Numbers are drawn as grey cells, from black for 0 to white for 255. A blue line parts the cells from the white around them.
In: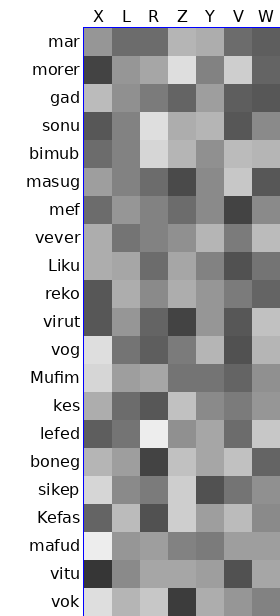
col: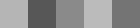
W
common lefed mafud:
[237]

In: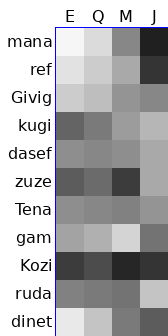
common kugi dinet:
[122]
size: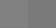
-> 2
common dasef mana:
[135]
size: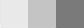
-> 3
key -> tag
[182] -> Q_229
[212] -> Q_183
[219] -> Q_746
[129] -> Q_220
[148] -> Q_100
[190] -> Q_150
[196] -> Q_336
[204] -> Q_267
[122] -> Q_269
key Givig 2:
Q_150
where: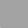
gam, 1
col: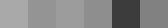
M

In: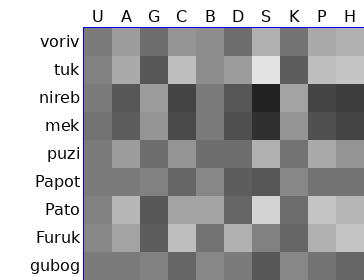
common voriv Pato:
[109]
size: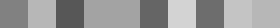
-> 10
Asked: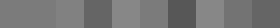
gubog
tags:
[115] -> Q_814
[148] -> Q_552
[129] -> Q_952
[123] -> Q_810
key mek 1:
Q_814
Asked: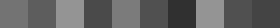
mek

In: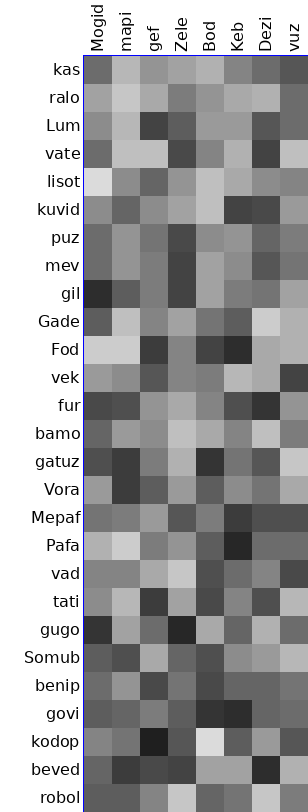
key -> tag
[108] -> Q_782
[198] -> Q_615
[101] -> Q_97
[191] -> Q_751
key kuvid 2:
Q_97
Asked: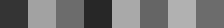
gugo
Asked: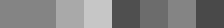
vad
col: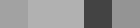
vuz
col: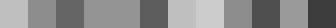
mapi

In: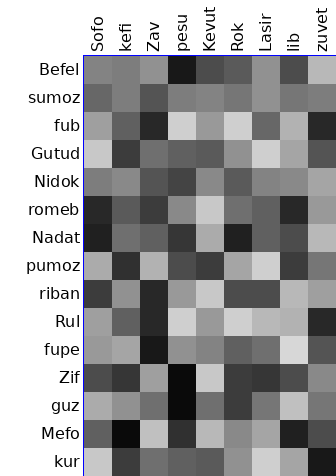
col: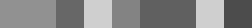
Lasir
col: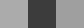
Sofo
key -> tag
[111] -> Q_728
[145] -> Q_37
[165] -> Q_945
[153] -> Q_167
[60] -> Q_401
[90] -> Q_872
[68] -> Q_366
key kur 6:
Q_37
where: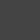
Nidok, 4
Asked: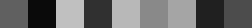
Mefo

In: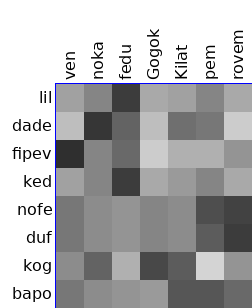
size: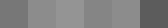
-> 6
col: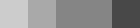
Gogok
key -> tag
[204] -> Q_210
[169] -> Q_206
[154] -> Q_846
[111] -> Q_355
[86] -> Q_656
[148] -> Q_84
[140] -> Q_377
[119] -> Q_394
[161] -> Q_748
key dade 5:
Q_355
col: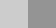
rovem
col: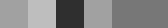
ven
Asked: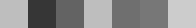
dade

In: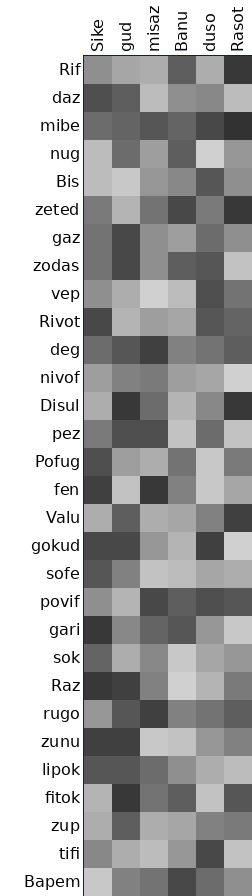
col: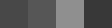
Sike
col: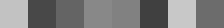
misaz
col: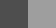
gud
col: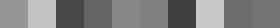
misaz

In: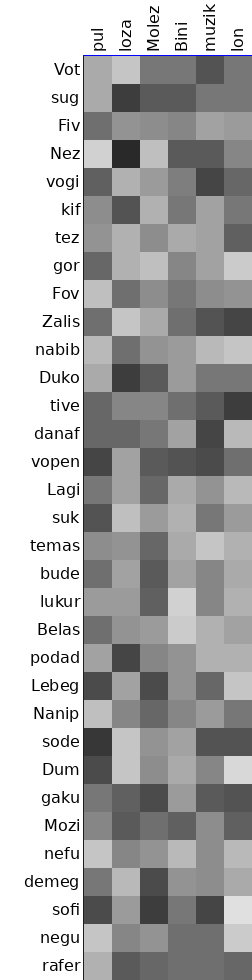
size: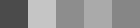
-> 5
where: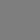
vogi, 4

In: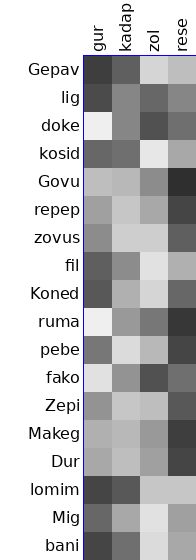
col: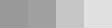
zol
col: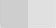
zol
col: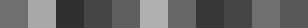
rese
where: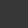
ruma, 4
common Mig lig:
[103]
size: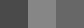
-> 3
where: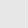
kosid, 3

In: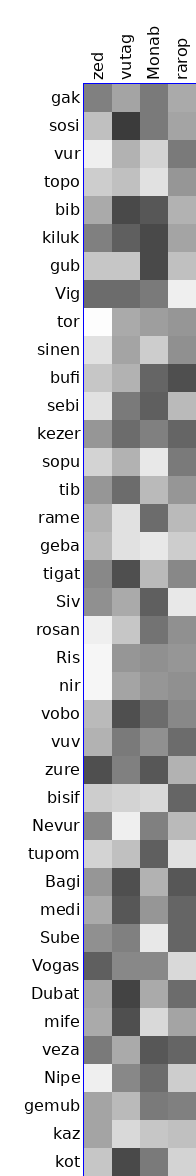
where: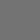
rosan, 3
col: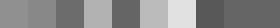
rarop
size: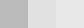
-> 3
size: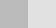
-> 2
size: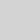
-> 1
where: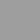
tor, 3
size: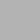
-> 1

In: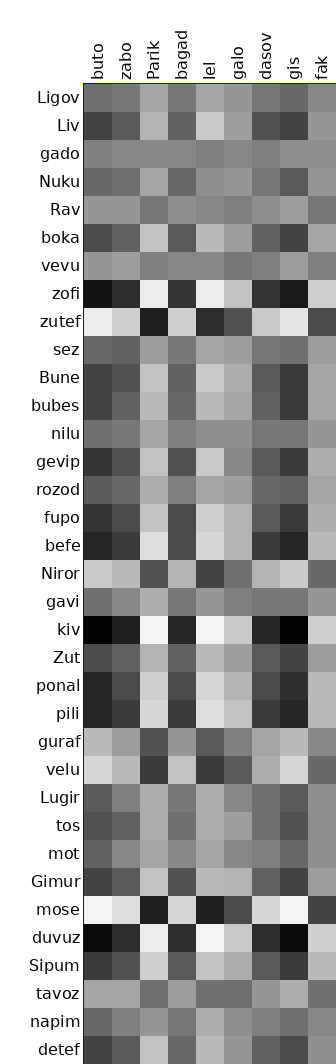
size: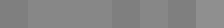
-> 8
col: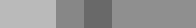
fak
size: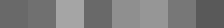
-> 8
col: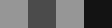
buto

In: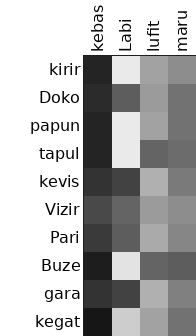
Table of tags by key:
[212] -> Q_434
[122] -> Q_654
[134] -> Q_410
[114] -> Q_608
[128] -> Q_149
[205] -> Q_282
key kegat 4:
Q_608
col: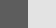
Labi
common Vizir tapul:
[100]
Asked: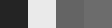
tapul
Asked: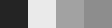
kirir
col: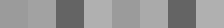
lufit

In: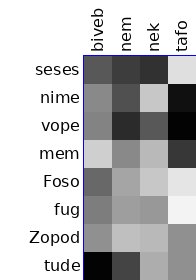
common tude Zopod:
[144]
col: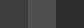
nem

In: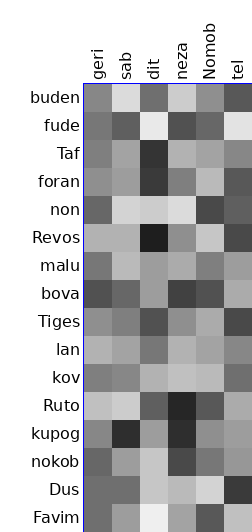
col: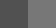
dit
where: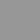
nokob, 6
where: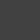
bova, 4

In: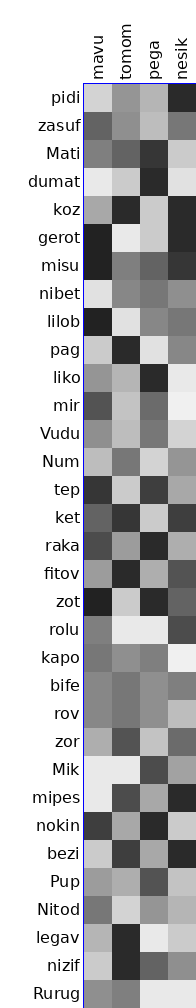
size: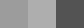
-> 3
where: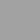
Mik, 4
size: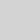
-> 1

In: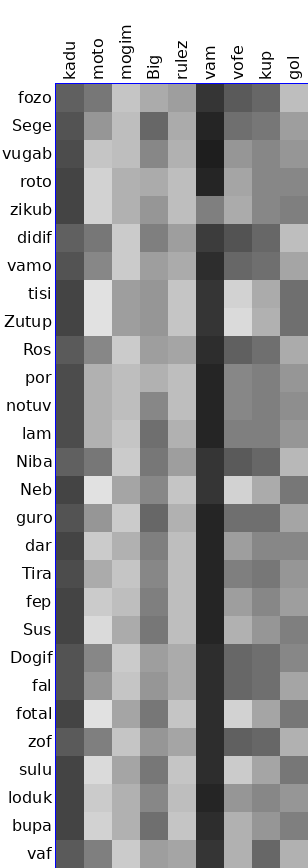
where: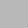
Niba, 9
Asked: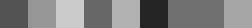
guro
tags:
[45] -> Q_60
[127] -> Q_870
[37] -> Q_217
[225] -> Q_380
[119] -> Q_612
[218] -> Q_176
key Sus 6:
Q_217
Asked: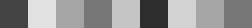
fotal
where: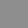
notuv, 9
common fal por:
[150]

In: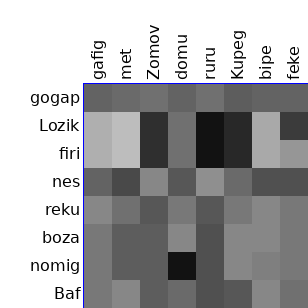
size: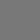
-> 1
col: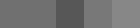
domu
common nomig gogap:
[93]
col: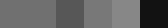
domu
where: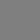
nomig, 7
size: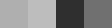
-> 4
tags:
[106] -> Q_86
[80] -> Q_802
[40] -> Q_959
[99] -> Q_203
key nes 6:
Q_86

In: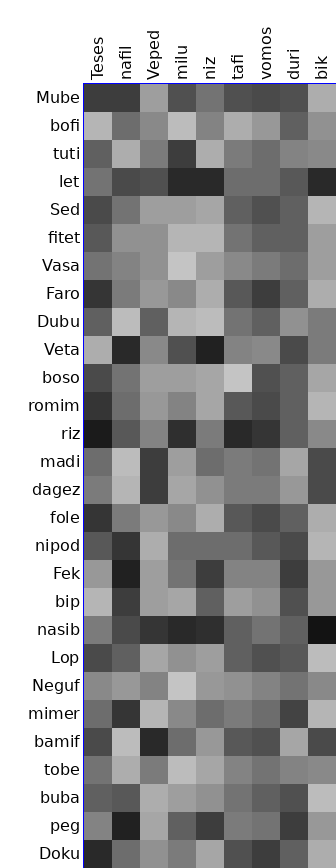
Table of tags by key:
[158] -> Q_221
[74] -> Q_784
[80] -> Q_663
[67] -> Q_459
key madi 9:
Q_784
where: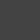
mimer, 8
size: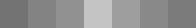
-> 7
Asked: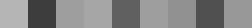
bip
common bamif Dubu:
[188]

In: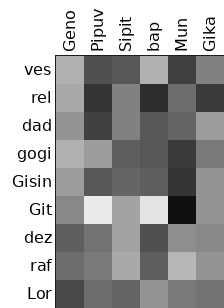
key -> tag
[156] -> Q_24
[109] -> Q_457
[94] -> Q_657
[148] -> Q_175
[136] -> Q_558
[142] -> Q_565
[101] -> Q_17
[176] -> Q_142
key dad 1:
Q_175
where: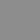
dez, 5
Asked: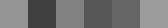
dad
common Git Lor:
[148]
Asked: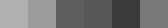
gogi
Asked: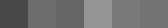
Lor
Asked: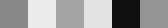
Git

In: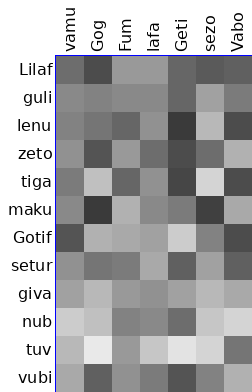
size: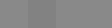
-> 4
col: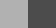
Vabo
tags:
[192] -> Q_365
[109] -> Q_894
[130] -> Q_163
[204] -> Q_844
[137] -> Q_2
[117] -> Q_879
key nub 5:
Q_894

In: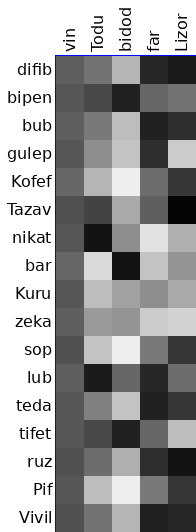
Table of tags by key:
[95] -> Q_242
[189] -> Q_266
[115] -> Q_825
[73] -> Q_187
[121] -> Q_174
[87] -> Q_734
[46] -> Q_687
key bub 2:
Q_174
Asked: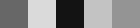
bar
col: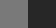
far
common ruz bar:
[19]

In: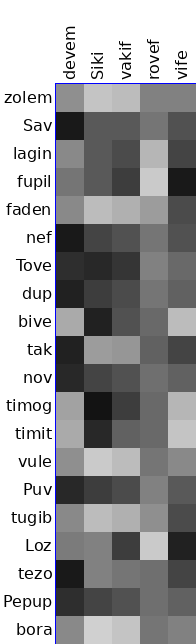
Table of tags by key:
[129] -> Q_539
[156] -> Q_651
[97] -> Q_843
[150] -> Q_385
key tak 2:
Q_651
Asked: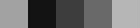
timog
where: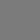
Loz, 1

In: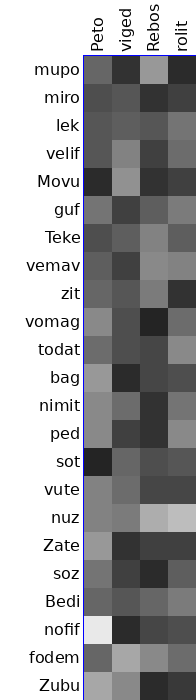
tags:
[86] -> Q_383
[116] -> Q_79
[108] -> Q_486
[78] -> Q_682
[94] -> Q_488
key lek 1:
Q_383
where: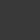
Zubu, 4
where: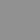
Movu, 2
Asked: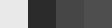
nofif

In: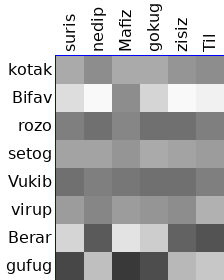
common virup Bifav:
[141]
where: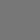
Vukib, 3

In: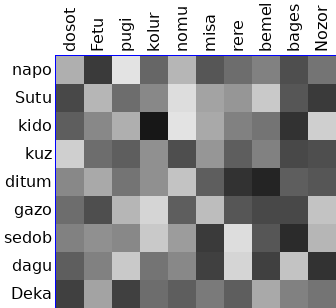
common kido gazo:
[94]
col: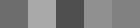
Fetu
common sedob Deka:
[129]
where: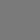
Deka, 6
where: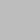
gazo, 6
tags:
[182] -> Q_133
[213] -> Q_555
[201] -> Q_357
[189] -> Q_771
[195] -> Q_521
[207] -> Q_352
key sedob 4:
Q_357
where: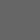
napo, 4

